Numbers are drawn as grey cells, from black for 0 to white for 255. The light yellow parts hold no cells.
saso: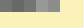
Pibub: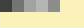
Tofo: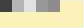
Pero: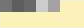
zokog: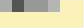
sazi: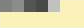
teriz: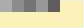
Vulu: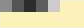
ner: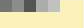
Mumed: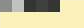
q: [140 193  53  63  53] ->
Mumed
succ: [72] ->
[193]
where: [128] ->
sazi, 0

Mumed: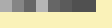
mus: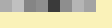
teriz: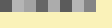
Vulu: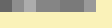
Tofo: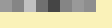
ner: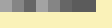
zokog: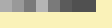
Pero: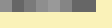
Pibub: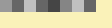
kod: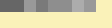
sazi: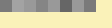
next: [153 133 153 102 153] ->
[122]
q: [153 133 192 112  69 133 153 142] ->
Tofo
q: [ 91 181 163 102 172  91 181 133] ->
teriz
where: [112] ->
Tofo, 3

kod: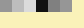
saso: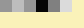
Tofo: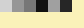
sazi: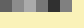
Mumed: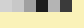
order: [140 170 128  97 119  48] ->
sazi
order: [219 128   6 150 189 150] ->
saso
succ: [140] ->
[170]

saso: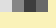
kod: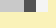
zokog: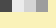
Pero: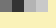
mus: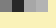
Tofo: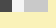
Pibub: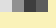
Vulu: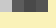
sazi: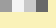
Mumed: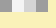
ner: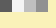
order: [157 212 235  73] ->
zokog
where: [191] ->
ner, 2
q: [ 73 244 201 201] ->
Tofo
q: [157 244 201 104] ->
sazi
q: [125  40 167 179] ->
mus
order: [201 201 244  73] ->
Tofo

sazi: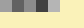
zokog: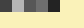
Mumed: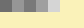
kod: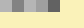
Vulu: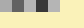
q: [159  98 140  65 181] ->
sazi
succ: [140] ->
[65]
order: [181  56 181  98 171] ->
Vulu
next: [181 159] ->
[98]
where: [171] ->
Vulu, 0
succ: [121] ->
[159]

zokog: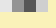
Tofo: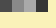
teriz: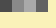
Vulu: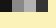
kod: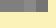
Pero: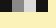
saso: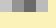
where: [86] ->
zokog, 2
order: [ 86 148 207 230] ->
zokog
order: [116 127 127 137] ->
kod

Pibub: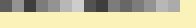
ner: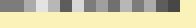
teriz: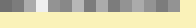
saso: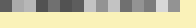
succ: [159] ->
[112]
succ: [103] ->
[124]
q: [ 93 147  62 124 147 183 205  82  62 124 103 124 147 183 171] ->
Pibub
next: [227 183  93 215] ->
[124]
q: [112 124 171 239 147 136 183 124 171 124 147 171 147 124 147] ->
teriz
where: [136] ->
teriz, 5

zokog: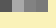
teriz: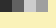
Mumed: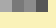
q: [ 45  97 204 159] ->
teriz
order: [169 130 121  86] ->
zokog

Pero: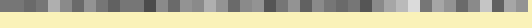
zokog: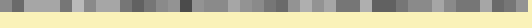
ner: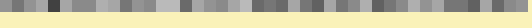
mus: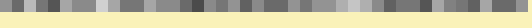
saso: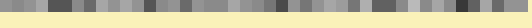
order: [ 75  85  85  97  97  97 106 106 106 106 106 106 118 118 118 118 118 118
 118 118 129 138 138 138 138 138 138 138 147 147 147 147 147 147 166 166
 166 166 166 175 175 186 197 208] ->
mus
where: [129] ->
mus, 37
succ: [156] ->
[118]
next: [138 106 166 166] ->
[166]
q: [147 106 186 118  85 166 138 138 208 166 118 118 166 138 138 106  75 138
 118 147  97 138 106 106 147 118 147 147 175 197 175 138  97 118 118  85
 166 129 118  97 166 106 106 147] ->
mus

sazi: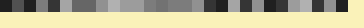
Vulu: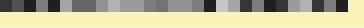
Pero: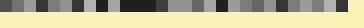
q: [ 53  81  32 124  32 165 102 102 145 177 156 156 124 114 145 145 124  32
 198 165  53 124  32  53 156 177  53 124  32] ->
Vulu
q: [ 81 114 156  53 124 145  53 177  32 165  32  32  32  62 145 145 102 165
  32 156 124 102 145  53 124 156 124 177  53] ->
Pero
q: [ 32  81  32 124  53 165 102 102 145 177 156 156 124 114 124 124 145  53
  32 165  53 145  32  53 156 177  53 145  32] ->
sazi
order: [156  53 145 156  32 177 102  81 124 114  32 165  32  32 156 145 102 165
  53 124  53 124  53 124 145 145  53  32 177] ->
sazi
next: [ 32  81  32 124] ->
[53]

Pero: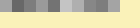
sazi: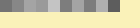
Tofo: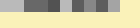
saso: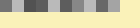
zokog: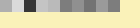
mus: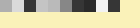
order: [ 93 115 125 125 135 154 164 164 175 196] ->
sazi
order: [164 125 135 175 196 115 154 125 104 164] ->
Pero
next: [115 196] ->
[175]
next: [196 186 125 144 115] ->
[154]
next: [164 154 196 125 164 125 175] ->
[93]
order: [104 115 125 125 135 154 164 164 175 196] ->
Pero
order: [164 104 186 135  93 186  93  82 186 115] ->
saso

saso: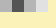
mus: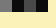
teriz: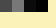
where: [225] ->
saso, 3
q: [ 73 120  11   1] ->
teriz
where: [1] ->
teriz, 3
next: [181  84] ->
[181]
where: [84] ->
saso, 1
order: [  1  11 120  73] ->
teriz

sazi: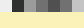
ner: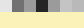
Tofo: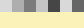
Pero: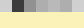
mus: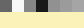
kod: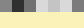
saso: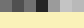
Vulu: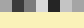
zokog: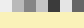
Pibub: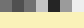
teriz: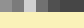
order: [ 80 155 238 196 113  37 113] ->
Pibub
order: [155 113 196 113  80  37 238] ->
Pibub
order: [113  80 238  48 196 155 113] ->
sazi
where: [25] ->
mus, 3
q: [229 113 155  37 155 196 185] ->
ner
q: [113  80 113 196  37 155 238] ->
Pibub

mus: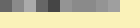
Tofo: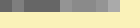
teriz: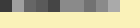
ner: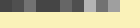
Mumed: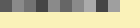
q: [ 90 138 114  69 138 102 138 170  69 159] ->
Mumed
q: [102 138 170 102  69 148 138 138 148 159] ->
mus
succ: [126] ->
[102]
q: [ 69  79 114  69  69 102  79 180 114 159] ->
ner
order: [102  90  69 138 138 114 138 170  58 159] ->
teriz

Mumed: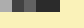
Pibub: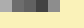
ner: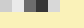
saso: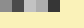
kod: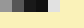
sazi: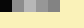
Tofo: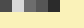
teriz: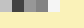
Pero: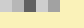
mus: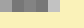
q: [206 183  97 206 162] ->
Pero
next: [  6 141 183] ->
[151]

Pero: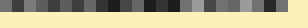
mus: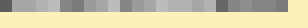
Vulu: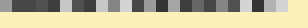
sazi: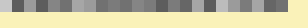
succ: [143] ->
[133]
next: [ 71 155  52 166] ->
[62]
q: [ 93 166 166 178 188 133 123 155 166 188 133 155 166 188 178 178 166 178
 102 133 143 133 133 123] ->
mus

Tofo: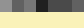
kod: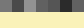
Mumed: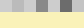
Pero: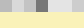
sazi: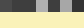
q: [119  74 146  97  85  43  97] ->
kod
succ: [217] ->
[196]
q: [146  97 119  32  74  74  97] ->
Tofo
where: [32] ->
Tofo, 3
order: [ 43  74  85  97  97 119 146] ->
kod
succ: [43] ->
[97]

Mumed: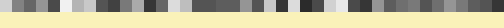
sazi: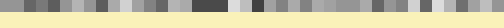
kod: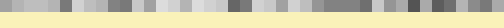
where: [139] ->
kod, 39
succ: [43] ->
[74]
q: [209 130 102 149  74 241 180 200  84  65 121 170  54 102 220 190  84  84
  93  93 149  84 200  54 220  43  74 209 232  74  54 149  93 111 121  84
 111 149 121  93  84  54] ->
Mumed

